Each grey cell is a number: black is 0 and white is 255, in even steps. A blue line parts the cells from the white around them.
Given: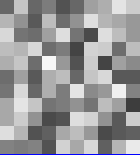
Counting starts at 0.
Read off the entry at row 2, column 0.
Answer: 216
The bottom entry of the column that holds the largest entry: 82
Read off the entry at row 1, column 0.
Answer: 181
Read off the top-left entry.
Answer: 103
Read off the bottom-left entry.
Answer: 130
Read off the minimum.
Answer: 61
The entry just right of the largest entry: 152
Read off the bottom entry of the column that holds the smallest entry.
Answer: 234
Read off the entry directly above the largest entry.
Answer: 109
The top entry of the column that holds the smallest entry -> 204
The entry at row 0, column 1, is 197
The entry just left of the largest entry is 109
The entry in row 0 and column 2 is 103
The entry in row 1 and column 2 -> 89
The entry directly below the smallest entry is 204
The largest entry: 247
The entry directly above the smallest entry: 130

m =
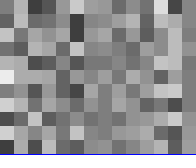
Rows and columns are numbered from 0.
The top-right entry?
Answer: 134
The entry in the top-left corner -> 126
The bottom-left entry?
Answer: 62
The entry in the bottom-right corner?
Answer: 158
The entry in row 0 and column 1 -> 180
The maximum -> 236
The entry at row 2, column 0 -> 195
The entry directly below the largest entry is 126
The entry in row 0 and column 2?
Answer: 62
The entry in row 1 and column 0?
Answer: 99
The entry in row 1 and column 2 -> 107
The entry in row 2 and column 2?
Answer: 166
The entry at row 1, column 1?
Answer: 188

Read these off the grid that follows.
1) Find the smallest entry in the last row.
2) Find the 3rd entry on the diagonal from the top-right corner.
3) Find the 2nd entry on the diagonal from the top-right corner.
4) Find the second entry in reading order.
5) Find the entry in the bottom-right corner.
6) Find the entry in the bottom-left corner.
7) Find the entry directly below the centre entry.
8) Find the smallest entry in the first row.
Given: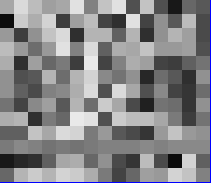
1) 67
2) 180
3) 188
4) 218
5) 129
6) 103
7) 203
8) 24

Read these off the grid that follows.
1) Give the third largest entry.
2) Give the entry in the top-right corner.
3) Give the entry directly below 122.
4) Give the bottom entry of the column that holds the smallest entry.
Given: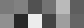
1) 158
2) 94
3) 144
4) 40

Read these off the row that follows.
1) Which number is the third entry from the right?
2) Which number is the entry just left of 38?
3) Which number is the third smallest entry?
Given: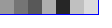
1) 38
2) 174
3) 117

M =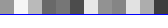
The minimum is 61
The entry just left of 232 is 76

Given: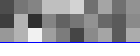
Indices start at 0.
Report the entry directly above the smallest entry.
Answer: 132
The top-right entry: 146
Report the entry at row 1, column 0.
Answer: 62
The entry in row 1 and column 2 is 47
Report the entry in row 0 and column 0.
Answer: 77
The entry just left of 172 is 90
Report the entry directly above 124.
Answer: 98
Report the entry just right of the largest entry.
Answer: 159
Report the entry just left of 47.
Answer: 179

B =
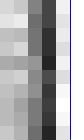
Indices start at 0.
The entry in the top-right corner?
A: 241
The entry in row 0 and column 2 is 130
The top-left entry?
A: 215
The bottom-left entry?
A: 200
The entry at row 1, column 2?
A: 110
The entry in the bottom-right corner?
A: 227
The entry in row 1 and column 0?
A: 227
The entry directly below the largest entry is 247
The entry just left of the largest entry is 62
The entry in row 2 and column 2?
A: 116
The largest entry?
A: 255
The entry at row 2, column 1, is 186
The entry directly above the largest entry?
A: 247

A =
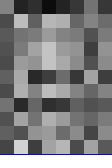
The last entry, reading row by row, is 89
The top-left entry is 131
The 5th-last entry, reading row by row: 163
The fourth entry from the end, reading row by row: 182
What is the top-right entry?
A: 55
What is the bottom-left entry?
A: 69
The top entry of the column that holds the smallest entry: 12
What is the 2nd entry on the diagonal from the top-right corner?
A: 131
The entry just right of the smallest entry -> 35
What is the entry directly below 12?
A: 182
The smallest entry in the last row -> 62
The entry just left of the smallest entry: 47
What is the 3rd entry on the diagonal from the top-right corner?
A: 123
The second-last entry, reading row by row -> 163
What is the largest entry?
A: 210
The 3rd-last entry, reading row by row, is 75

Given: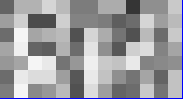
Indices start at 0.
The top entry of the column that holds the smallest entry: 53
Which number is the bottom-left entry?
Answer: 124
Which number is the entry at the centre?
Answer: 227
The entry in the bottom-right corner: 194
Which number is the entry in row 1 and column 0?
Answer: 158
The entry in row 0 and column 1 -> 178
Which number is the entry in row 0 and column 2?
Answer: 178
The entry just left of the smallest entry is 172
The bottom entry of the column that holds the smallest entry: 108
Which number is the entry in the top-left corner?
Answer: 100
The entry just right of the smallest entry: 143
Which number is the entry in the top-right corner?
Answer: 201
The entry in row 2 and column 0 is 108

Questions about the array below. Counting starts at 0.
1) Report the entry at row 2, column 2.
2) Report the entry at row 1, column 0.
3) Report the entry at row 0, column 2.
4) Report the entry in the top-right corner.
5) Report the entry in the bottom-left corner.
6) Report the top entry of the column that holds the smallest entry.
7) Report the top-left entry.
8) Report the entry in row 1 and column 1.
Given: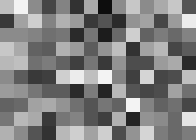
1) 131
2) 57
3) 139
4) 84
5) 177
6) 13
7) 191
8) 162
